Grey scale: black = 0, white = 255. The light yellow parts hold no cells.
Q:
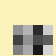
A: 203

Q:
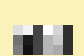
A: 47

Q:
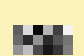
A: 243

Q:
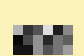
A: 136

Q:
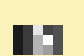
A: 81

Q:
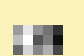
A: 49

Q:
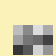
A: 170

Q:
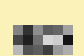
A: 161
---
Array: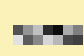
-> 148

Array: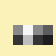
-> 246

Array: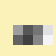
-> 87

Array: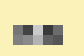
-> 67

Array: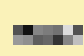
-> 18

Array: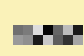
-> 123

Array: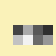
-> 170

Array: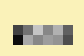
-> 114
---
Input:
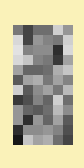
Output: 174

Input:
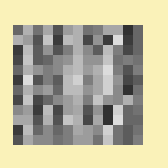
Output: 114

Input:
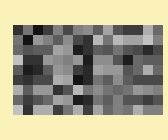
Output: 173

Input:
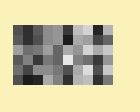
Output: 190

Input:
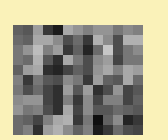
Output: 107
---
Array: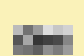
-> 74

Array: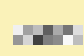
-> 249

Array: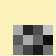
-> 102

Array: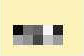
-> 194

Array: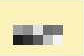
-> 192

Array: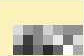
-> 114
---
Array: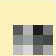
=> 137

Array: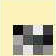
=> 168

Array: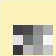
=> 225

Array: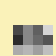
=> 44

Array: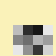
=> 133

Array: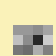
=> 192

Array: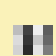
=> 219

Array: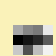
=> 0

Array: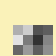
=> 226
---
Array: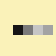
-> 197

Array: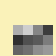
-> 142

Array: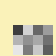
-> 200

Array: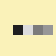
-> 123

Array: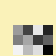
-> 222

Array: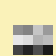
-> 78

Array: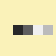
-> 240

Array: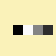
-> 132

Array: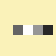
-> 150
